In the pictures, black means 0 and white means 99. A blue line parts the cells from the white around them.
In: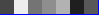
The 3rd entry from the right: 69
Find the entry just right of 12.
34
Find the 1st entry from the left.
27

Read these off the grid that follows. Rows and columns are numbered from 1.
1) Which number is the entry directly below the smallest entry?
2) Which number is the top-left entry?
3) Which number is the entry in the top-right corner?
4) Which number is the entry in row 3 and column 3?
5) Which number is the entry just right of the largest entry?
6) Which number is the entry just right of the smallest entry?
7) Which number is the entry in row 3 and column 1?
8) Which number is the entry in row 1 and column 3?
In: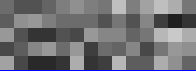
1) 78
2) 42
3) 46
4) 20
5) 67
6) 20
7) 59
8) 32

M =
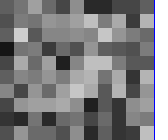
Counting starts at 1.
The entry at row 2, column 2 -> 48
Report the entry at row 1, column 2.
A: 45
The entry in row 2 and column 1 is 31
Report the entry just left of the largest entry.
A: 37
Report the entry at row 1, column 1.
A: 37
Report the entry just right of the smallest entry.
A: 45
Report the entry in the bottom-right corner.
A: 74
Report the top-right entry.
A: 37
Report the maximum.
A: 80
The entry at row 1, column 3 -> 62
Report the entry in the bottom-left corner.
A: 31
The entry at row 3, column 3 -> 34
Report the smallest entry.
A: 8

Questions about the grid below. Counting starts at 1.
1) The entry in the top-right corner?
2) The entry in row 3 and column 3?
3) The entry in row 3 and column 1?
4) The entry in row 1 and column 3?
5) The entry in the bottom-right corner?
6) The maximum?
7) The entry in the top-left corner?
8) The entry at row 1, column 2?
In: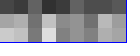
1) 34
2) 47
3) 79
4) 38
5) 64
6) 86
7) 27
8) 23

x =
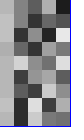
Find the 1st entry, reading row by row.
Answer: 71
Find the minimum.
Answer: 11
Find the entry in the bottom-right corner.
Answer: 44
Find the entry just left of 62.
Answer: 20
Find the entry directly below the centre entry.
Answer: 58
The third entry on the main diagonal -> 55
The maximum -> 90
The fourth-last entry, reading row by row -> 17
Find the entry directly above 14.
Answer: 40
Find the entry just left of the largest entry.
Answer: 14
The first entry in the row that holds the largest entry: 75
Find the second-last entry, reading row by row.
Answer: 47
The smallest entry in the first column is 68

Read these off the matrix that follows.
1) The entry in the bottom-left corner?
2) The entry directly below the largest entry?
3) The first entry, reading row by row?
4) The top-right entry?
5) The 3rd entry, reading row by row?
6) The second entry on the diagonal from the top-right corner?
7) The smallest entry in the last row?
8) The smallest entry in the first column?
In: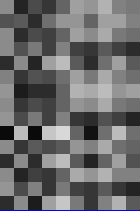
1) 17
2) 35
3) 54
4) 47
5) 29
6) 62
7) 11
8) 4

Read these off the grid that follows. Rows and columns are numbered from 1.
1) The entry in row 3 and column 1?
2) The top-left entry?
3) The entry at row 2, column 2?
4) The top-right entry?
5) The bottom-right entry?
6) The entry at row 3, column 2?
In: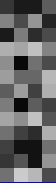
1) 10
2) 21
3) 29
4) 36
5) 29
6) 48

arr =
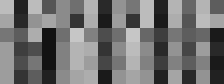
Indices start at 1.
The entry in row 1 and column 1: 73
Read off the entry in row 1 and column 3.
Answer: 73
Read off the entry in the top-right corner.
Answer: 36
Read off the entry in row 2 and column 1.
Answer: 64
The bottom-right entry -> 13
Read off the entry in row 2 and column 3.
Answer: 57
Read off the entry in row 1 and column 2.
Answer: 13
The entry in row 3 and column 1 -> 46
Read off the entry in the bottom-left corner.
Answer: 61
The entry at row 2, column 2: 16
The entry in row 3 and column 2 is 36

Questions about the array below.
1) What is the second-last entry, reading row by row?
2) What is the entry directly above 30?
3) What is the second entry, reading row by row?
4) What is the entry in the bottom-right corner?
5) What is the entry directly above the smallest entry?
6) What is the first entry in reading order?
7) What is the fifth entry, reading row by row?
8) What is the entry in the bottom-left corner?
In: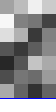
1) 19
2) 15
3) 73
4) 39
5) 33
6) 63
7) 96
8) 66

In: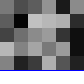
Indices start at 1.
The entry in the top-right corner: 54
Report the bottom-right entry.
13
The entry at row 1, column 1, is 47
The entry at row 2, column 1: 36
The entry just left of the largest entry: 2
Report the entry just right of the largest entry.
71
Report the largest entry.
75
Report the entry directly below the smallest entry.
43

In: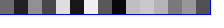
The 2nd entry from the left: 13
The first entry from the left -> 41
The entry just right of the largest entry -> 34
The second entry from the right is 59
